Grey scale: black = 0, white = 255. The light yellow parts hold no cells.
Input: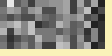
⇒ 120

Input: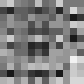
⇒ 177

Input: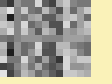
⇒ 227

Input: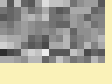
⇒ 169

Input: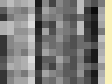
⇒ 53

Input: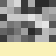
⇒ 57
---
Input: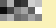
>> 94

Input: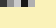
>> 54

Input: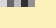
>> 216

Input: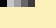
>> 6

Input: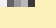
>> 241

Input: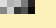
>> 221

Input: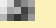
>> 237
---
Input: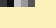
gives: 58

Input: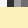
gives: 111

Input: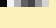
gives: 69

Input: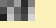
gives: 43

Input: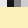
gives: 131

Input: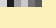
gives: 89

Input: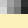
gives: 49

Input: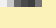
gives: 75
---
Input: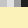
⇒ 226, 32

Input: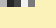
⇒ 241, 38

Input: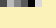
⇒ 218, 6

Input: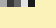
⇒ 228, 26

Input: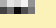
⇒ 243, 11

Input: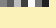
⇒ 250, 33
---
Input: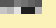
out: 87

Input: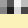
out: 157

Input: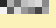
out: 40

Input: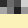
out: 45

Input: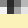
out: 135

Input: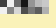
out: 64

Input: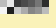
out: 187

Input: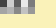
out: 66

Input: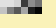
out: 224

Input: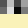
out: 83
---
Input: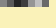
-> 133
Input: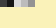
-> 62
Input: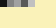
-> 19
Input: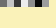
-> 110
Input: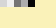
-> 214
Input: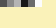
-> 81
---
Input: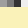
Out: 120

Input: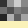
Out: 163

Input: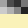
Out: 163

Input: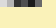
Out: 105

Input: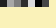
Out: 125

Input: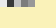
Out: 152

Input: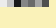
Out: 166

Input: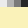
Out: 122
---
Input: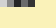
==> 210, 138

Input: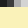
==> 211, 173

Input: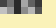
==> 193, 181

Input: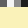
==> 245, 139

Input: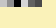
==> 213, 197

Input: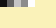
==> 254, 197

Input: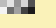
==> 243, 227

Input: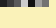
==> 204, 158
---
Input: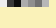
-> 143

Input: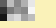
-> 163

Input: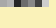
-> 136

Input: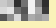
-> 158

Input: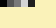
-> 84

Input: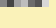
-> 134
